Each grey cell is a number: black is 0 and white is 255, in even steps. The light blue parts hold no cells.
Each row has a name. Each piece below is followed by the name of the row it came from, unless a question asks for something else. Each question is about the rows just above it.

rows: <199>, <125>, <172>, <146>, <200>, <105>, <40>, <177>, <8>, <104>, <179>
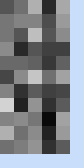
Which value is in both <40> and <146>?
[64]
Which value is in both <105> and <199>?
[112]
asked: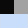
<8>
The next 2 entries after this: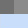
[ 33 154]
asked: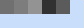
<179>
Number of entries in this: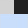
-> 2

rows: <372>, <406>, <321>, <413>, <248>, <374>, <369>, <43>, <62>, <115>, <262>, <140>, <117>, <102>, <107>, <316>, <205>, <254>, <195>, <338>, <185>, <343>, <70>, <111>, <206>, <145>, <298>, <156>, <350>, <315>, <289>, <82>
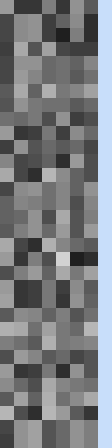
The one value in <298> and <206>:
[120]
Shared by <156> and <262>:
[105]
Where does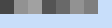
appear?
<289>
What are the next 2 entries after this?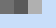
[120 126]
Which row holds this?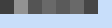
<262>
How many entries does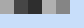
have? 5
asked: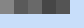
<145>

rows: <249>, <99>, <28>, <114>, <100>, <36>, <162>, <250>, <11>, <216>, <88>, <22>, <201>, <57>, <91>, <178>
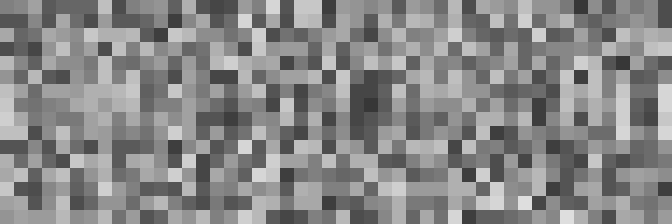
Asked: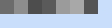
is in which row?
<216>
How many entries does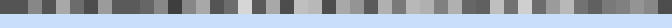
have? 48
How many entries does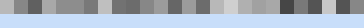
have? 26
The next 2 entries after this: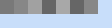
[207 184]
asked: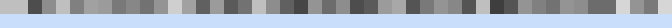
<216>
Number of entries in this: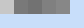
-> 5

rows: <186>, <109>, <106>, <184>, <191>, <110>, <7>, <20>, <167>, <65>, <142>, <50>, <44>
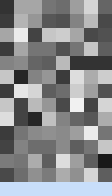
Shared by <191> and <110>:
[131]
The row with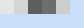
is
<7>
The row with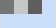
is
<184>
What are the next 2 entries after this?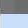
[158 213]

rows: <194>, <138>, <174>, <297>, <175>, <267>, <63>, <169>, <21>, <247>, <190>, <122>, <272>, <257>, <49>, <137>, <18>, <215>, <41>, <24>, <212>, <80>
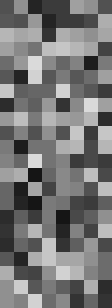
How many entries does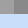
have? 2
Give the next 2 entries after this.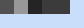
[ 73 174]

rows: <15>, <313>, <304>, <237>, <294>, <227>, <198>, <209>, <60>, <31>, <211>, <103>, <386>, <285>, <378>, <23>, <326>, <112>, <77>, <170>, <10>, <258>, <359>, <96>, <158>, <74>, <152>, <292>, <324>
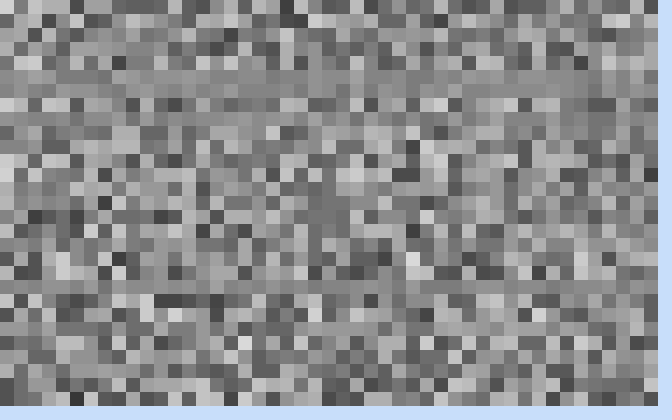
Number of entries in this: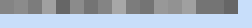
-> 17
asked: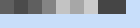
<258>

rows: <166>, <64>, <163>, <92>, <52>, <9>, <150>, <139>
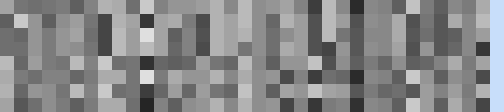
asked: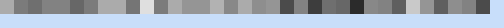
<9>
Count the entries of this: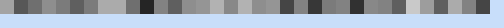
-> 35
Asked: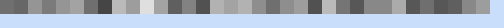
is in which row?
<163>

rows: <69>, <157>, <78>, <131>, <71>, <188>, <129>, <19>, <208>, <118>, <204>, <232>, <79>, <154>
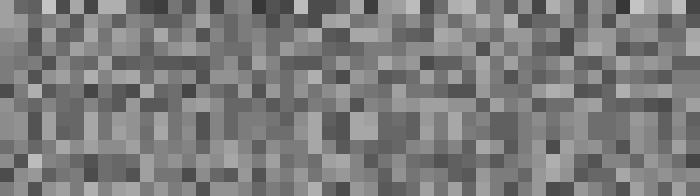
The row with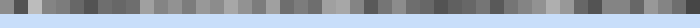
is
<232>
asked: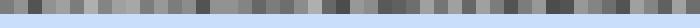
<154>
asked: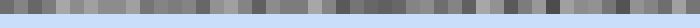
<204>

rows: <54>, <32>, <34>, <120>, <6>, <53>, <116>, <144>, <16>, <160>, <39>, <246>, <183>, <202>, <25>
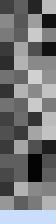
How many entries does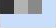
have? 3
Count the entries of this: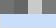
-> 4
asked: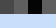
<183>
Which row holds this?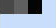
<183>
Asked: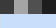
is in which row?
<39>

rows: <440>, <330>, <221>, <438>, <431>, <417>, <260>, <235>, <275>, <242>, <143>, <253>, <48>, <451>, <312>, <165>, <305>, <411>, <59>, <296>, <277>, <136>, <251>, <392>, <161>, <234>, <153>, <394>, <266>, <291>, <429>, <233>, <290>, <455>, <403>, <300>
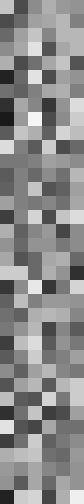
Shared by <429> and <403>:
[167]
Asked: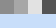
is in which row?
<438>

